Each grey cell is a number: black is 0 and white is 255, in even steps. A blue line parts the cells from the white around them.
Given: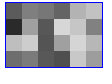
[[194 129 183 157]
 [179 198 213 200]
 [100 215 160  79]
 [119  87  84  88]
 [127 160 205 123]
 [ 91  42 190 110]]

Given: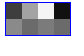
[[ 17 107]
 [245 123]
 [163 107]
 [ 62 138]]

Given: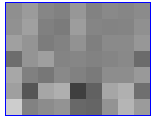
[[139 144 151 107 153 111 155]
 [134 132 138 137 141 176 181]
 [137 131 138 133 141 166 147]
 [130 133 127 130 122  97 101]
 [151 157 146 134 129  63 104]
 [129 123 130 132 137 175 147]
 [134 128 124 159 119 166 140]
 [155 160 148 148 128  85 130]
 [143 145 160 109 167 159 205]]

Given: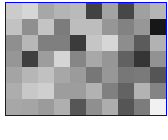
[[181  23 178 146  85 132 241]
 [160 151  91  53 122 179 124]
 [ 71 130 141  97 119  99  85]
 [163 150 214 150 151 128 173]
 [ 66 189 197 168 119 178 143]
 [186 189  59 134 155 157  86]
 [180 124 127 213 167 157 175]
 [167 196 127 157 193 207 155]
 [214 143 183  63 182 200 165]
 [203 194 143 150 164 173 167]]

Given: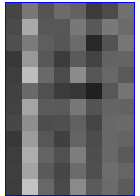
[[112 107 118 100  89 116  99 106 100  90 101  91]
 [ 75 120  83  99 103  87 100 104 103 104 109 107]
 [ 59  88  40  67  86  32  83  69  76  78  79  91]
 [ 98 120 107  90 139  55 120  96 100 125 107 138]
 [107  87  86  60  75  60  90  79  64  80  70  74]
 [ 84  88  94  88 105  80  91  77  87 100  90 103]
 [120 169 123 152 190 106 164 142 156 173 163 194]
 [ 69  74  79  56  61  65  66  71  56  61  63  61]]

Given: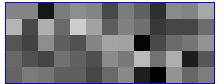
[[168 108 147  86 125]
 [132  69 118  29 103]
 [138  69 107 174 148]
 [ 47  56  73 114   1]
 [ 97 112   4 186  30]
 [124 129 161 120 137]
 [ 72  93 164 139 105]
 [133 162 133  78  70]
 [141 205  81  97  95]
 [124 105  95 113  95]
 [ 23 175 141  68 117]
 [133  72  66  81 123]
 [133 181  85 104 100]]

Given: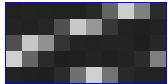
[[ 43  34  39 127  34]
 [128  32  31  44  34]
 [206  34  35  34  40]
 [100  55  35  32 114]
 [ 40 151  34  35 208]
 [ 33 200  35  32 112]
 [ 33  80  51  31  43]
 [ 34  38 145  42  31]
 [ 35  33 199 101  32]
 [ 33  35  79 208  34]]

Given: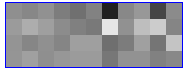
[[139 133 196 136]
 [ 69 204 117 129]
 [152 190 160 146]
 [136 145 124 146]
 [ 33 230 111 119]
 [130 121 159 155]
 [112 128 159 155]
 [125 140 133 151]
 [145 159 144 143]
 [135 173 134 160]
 [143 155 148 149]]
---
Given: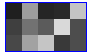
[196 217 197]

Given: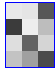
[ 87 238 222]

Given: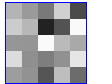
[ 74  83 250 143 157]

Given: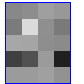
[152 143 165  64]

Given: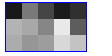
[ 48 233 157]

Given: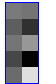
[116  94]

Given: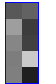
[ 98 158]
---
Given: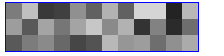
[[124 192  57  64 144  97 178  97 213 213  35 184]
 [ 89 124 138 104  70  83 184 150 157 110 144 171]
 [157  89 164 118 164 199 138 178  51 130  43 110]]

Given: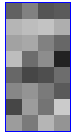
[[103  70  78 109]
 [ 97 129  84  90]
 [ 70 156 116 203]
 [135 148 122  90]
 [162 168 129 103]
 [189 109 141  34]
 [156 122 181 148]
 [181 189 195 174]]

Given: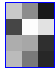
[[200 140  25]
 [187 121  39]
 [173 167  47]
 [ 70 253 226]]

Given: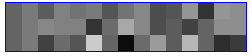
[[100 122  65 107  85 203 100  12 107 155  92 182 100  45  59]
 [100 122  92 129 115 122  85 115 135  77  85 149  51 149 142]
 [100 122 135 129 129  51 107 168 135  77  92  65 100 142 142]]

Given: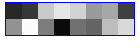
[[146 251 125  11 113 100 189 217]
 [ 39  55 202 230 210 154 167  63]]

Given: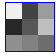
[[143 129 109]
 [239  67 156]
 [ 39  87 191]]

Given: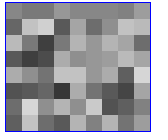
[[186 121  63 121 180 151 180 165 109]
 [ 89  63  76 172 143 151 157 186 165]
 [ 82  89 102  55 172 115  89  69 165]
 [ 95 194 109  89 180 129 180 115 157]
 [172 143 115 194 194 151 172  95 214]
 [135 121 121 151 135 135 135 129 157]
 [109 214 143 180 143 202  82  95 129]
 [102 194 208  89 165 109 143 194 186]]

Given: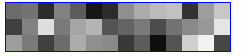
[[108 115  44 130  92  22  44 143 172 187 193  50 157 199]
 [157 122  64 108 172 143 137  57  92  14  84 207 242  70]
 [ 64 130 222 122 165 180  84 100 122  77 115 137 151 229]]

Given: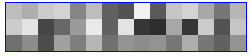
[[203 227  70 104 154 233  97 227  54  46 167  54 203  83 197]
 [112 140  77 160 126 182 112 147 140 147 119 174 119  97 147]
 [189 174 203 211 133 189  97  83 241  90 197 211 167 119 182]]
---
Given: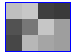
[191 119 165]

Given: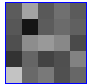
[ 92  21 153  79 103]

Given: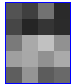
[ 83  37 193 170]

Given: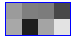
[155  30]

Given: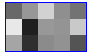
[104  31 139]

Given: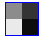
[140  13]

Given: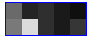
[106 219]

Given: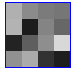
[176  28 142  30]
